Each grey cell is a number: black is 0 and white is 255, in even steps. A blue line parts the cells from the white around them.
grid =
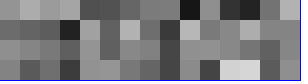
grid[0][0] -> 148
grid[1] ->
[108, 100, 93, 34, 161, 97, 178, 110, 58, 183, 122, 136, 173, 132, 132]
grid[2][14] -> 134
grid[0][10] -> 143
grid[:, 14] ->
[178, 132, 134, 143]
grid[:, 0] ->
[148, 108, 143, 131]
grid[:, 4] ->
[80, 161, 148, 146]
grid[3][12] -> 214
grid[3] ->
[131, 90, 111, 60, 146, 149, 120, 101, 69, 139, 68, 210, 214, 91, 143]
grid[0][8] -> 124
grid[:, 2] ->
[155, 93, 121, 111]
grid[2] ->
[143, 133, 121, 95, 148, 96, 136, 129, 70, 144, 145, 136, 117, 97, 134]

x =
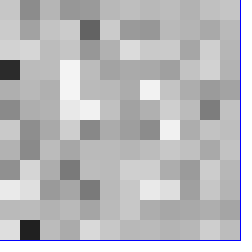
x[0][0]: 198
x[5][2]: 178
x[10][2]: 178
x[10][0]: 186
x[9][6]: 199
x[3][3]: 243
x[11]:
[222, 32, 187, 171, 217, 199, 184, 186, 180, 183, 206, 188]
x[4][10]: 155
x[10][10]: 174
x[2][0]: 210
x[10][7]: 173
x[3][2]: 188
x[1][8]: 185
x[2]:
[210, 214, 188, 197, 151, 177, 219, 201, 202, 166, 207, 182]
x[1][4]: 99
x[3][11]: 179
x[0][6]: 190
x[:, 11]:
[197, 185, 182, 179, 163, 193, 190, 194, 183, 180, 165, 188]
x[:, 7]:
[184, 151, 201, 169, 242, 176, 140, 188, 206, 233, 173, 186]
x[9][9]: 160
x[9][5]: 185
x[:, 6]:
[190, 154, 219, 170, 172, 162, 158, 181, 207, 199, 199, 184]
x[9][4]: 122
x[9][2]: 154
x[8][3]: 122
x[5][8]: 206
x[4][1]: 184
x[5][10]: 125
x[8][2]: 173
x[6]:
[201, 142, 169, 206, 136, 171, 158, 140, 241, 173, 194, 190]
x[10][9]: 169
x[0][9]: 178

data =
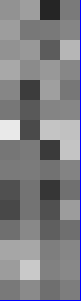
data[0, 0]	146
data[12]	[166, 167, 126, 134]
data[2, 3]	182
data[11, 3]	111
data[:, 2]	[37, 121, 92, 152, 159, 132, 196, 58, 114, 54, 80, 95, 126, 129, 111]
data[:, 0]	[146, 157, 146, 168, 134, 119, 233, 118, 122, 80, 72, 111, 166, 156, 121]
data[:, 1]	[158, 120, 152, 139, 60, 89, 74, 122, 123, 115, 115, 136, 167, 201, 138]
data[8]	[122, 123, 114, 131]
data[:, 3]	[122, 133, 182, 135, 119, 134, 193, 196, 131, 112, 156, 111, 134, 136, 125]
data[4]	[134, 60, 159, 119]

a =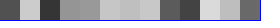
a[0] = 81
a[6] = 191
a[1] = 204
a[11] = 190

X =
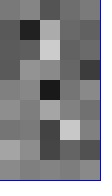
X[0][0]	121
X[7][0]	164
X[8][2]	131
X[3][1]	147
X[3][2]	138
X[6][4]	128
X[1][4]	97
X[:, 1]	[133, 33, 94, 147, 135, 126, 122, 141, 127]
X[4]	[128, 135, 25, 117, 137]
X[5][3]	129
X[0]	[121, 133, 84, 110, 122]
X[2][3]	98
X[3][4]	60
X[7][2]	69

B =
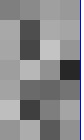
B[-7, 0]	127
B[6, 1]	172
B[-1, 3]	145
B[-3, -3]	106
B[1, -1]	165
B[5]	[190, 63, 126, 164]
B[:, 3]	[153, 165, 150, 39, 116, 164, 145]
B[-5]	[166, 70, 195, 150]
